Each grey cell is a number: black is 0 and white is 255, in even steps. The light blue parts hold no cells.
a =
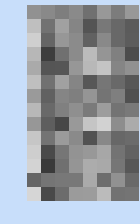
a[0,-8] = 145
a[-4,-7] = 74
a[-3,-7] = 58
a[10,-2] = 115
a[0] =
[145, 137, 126, 138, 112, 152, 124, 152]
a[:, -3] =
[152, 120, 137, 149, 196, 118, 116, 157, 210, 136, 167, 169, 109, 187]
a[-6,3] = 153
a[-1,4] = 156
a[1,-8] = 191
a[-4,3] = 147
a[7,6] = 115
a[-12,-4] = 97
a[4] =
[170, 85, 86, 151, 184, 196, 133, 145]
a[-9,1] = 113
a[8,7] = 171
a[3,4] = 187
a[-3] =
[211, 58, 112, 149, 172, 169, 118, 87]
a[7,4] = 122
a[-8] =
[154, 97, 133, 127, 149, 116, 127, 80]
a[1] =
[191, 114, 161, 133, 84, 120, 104, 91]
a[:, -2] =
[124, 104, 104, 128, 133, 105, 127, 115, 141, 103, 115, 118, 145, 114]
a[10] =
[206, 74, 118, 147, 152, 167, 115, 98]
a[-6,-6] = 71
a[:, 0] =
[145, 191, 207, 183, 170, 191, 154, 184, 151, 198, 206, 211, 101, 214]

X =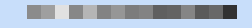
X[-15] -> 139
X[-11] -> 181
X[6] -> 150
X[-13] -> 225

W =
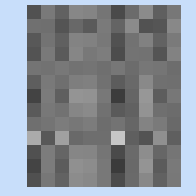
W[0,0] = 81
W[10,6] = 74
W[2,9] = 98
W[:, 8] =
[139, 82, 129, 114, 119, 137, 151, 147, 131, 83, 141, 148, 136]
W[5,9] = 112
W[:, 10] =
[119, 136, 122, 130, 109, 111, 119, 108, 105, 95, 117, 121, 120]
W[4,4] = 116
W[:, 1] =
[121, 111, 115, 121, 114, 121, 123, 120, 116, 88, 124, 124, 119]
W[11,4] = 140
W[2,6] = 81
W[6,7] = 101
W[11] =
[68, 124, 92, 144, 140, 120, 59, 105, 148, 91, 121]
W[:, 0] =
[81, 112, 88, 83, 116, 94, 67, 90, 111, 171, 80, 68, 80]
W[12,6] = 75
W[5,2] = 111
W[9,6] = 198
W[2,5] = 120
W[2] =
[88, 115, 96, 131, 129, 120, 81, 114, 129, 98, 122]
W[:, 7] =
[107, 139, 114, 115, 108, 105, 101, 97, 102, 95, 106, 105, 106]
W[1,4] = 90

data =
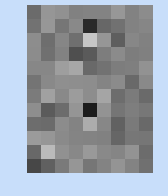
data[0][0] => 107
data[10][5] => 137
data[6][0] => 123
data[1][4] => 42
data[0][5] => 131
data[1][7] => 130
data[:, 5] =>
[131, 103, 150, 125, 114, 132, 165, 147, 135, 129, 137, 131]
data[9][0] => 155
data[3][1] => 112
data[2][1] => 110
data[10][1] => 186
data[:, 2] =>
[145, 118, 134, 130, 158, 143, 137, 108, 140, 138, 145, 122]
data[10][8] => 108
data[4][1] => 135
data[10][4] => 153
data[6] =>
[123, 161, 137, 156, 141, 165, 109, 123, 106]
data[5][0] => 116
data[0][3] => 129
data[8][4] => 172
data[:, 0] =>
[107, 114, 141, 140, 135, 116, 123, 142, 109, 155, 104, 71]
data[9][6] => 102
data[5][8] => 137
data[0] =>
[107, 150, 145, 129, 131, 131, 151, 130, 140]
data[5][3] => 142
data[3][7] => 125
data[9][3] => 132
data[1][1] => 151
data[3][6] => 139
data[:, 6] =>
[151, 113, 94, 139, 125, 139, 109, 117, 97, 102, 133, 148]

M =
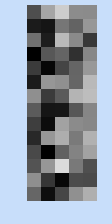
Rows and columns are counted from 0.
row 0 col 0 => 78
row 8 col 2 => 162
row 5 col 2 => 144
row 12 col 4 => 74
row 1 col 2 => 118
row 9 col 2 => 174
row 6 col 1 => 59
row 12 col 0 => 143
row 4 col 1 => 6
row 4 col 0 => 59
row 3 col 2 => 100
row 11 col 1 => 151
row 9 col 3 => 122
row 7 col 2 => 22
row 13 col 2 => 70
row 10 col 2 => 97
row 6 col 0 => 143
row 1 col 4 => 151
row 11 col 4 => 79
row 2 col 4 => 56
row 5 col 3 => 102

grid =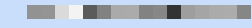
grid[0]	146
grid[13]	171
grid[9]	135
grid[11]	158
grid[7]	171

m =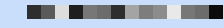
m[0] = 46
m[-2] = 108
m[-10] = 119
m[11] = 119
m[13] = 12

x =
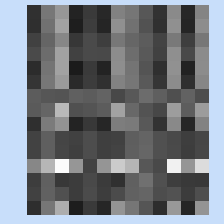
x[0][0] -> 48
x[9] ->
[66, 95, 69, 65, 77, 63, 65, 94, 100, 80, 73, 62, 70]
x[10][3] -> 63
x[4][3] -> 27
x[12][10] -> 62
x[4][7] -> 116
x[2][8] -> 92
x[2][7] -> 102
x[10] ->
[66, 95, 70, 63, 77, 63, 67, 95, 102, 80, 74, 61, 71]
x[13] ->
[65, 97, 80, 60, 75, 61, 75, 97, 101, 77, 82, 60, 78]
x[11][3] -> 150
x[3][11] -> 73
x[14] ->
[46, 118, 173, 29, 58, 38, 148, 118, 85, 45, 152, 37, 148]
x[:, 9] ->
[50, 48, 67, 65, 47, 53, 95, 71, 50, 80, 80, 73, 80, 77, 45]
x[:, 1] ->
[119, 113, 101, 108, 116, 119, 86, 101, 123, 95, 95, 182, 96, 97, 118]
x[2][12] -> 119
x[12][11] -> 57
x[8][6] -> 125
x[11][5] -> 149
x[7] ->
[90, 101, 185, 80, 84, 92, 162, 104, 83, 71, 157, 93, 156]
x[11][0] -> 135
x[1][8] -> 82
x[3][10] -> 143
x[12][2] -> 56

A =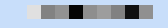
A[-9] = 224
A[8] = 144
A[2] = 146

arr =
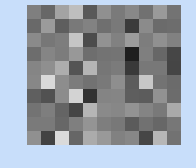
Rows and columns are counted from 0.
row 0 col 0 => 127
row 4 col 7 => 57
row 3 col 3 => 152
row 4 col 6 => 123
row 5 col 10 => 107
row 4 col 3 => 84
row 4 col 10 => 69
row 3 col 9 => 103
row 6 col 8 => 92
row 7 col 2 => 100
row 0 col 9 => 154
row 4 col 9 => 120
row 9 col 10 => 114
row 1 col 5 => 111
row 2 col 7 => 156
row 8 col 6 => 120
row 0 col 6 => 122
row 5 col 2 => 141
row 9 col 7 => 135
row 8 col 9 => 103
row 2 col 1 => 119
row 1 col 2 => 94
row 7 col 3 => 69
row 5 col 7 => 92
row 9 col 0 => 144
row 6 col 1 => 81
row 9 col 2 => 218
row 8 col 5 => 126
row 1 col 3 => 121
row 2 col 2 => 125
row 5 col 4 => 114

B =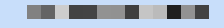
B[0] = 129
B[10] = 31
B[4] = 68
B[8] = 197
